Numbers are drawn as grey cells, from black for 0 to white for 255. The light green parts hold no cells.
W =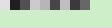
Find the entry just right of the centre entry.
70
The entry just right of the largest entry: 31

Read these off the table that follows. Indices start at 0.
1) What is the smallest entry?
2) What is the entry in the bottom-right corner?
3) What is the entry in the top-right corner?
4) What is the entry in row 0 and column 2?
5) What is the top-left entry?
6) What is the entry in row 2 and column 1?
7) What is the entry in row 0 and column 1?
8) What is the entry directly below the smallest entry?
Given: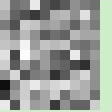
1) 15
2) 205
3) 111
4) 123
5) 195
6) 80
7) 111
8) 57
